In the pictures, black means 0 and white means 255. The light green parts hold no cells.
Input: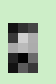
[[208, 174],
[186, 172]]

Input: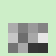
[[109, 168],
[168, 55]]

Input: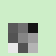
[[133, 156],
[82, 180]]

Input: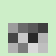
[[201, 41],
[124, 217]]

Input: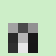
[[182, 24],
[230, 23]]

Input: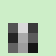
[[169, 91],
[157, 21]]
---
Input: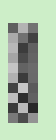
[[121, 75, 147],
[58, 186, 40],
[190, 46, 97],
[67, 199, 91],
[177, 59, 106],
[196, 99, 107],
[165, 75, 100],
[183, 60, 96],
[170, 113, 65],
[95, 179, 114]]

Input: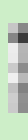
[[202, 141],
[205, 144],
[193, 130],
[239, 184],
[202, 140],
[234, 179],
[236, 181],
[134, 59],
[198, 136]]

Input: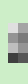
[[63, 86],
[190, 148],
[148, 122],
[223, 164]]

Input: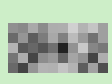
[[105, 67, 149, 179, 177, 195, 179, 93, 161, 79],
[117, 173, 69, 141, 153, 101, 165, 146, 68, 174],
[179, 89, 103, 84, 112, 34, 146, 200, 134, 120],
[106, 149, 93, 124, 168, 128, 187, 154, 113, 159],
[144, 137, 169, 139, 173, 174, 208, 179, 196, 159]]

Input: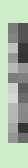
[[148, 109],
[165, 53],
[182, 135],
[183, 138],
[214, 108],
[206, 93],
[125, 128],
[186, 152],
[149, 53],
[192, 57],
[131, 84],
[123, 83]]

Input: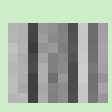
[[181, 183, 65, 172, 128, 143, 79, 198, 118, 152],
[187, 168, 64, 167, 130, 141, 75, 197, 113, 165],
[186, 173, 64, 176, 112, 152, 74, 204, 112, 148],
[181, 176, 76, 174, 128, 139, 74, 206, 120, 161],
[187, 172, 72, 162, 129, 136, 83, 202, 112, 164],
[193, 178, 60, 147, 153, 126, 87, 200, 110, 166],
[181, 175, 66, 157, 139, 131, 83, 199, 108, 162],
[180, 177, 70, 151, 144, 129, 78, 200, 109, 159]]

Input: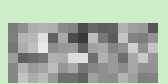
[[135, 195, 172, 187, 153, 111, 111, 98, 160, 144, 141, 179, 158, 127, 131],
[135, 179, 154, 165, 187, 150, 167, 118, 135, 143, 154, 141, 166, 146, 146],
[156, 96, 107, 117, 177, 173, 222, 224, 111, 177, 152, 110, 169, 202, 151],
[118, 173, 191, 232, 142, 152, 154, 95, 161, 168, 132, 145, 207, 145, 196],
[126, 180, 184, 224, 97, 169, 76, 56, 189, 119, 92, 197, 130, 125, 147],
[123, 143, 174, 179, 174, 139, 131, 76, 103, 93, 98, 177, 160, 152, 86]]
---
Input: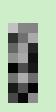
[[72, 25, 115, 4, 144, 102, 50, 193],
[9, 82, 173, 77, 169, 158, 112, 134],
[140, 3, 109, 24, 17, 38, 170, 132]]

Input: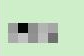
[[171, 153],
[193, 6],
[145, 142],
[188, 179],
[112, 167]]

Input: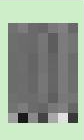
[[157, 114, 111, 108, 108, 108, 108, 110, 110, 113],
[25, 124, 108, 110, 108, 110, 109, 107, 108, 124],
[138, 107, 108, 103, 103, 101, 101, 105, 106, 106],
[68, 102, 115, 118, 118, 115, 115, 117, 118, 102],
[168, 120, 95, 101, 102, 101, 100, 93, 93, 120],
[225, 128, 120, 123, 122, 123, 123, 124, 123, 128],
[57, 103, 117, 110, 110, 108, 109, 116, 116, 104]]

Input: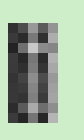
[[59, 44, 56, 55, 52, 58, 59, 35, 58, 49],
[37, 91, 52, 59, 67, 48, 40, 112, 43, 77],
[117, 170, 128, 133, 141, 124, 119, 200, 121, 152],
[39, 110, 59, 67, 77, 53, 43, 139, 48, 91],
[181, 142, 164, 160, 153, 168, 177, 134, 173, 148]]

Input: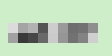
[[161, 219],
[56, 164],
[70, 178],
[105, 84],
[203, 205],
[150, 154],
[114, 110],
[131, 114],
[207, 143]]

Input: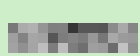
[[162, 159, 120],
[145, 131, 171],
[165, 166, 177],
[190, 162, 149],
[125, 86, 127],
[189, 125, 128],
[125, 132, 53],
[111, 124, 87],
[159, 152, 87],
[155, 119, 85],
[108, 169, 139],
[194, 155, 169],
[144, 152, 133]]

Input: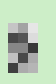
[[63, 193, 135, 72, 197],
[171, 73, 135, 85, 163],
[181, 171, 56, 220, 230]]

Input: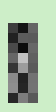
[[39, 142, 139, 54, 102, 74, 33, 61],
[125, 37, 34, 156, 194, 12, 92, 20],
[89, 115, 114, 90, 96, 103, 90, 100]]
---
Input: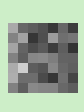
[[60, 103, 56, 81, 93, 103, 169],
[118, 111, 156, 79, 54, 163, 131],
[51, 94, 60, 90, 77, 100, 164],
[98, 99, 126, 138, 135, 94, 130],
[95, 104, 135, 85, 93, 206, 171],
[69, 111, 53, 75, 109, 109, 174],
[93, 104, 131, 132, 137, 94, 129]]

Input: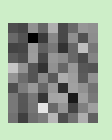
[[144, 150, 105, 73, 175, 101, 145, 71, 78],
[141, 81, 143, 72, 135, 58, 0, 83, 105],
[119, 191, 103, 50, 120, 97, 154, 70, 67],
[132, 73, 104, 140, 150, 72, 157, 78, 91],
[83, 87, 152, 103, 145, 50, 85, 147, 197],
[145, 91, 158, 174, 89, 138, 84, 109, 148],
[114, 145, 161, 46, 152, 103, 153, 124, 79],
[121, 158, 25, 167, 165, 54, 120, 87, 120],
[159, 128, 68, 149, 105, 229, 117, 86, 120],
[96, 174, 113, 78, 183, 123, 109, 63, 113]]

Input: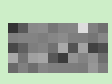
[[111, 128, 221, 133, 131, 118, 140, 137, 89, 51],
[134, 117, 125, 126, 140, 134, 126, 131, 131, 127],
[79, 65, 163, 83, 169, 113, 132, 126, 96, 72],
[110, 146, 131, 147, 59, 87, 166, 160, 116, 168],
[126, 151, 123, 125, 126, 127, 133, 110, 128, 105]]

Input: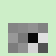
[[129, 145, 137, 132],
[224, 8, 120, 152],
[81, 212, 144, 125]]

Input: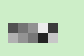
[[59, 236, 145, 116, 81],
[199, 35, 119, 147, 177]]

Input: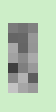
[[128, 114, 122],
[151, 103, 101],
[149, 101, 168],
[170, 138, 161],
[153, 127, 63],
[93, 179, 137],
[153, 166, 195]]
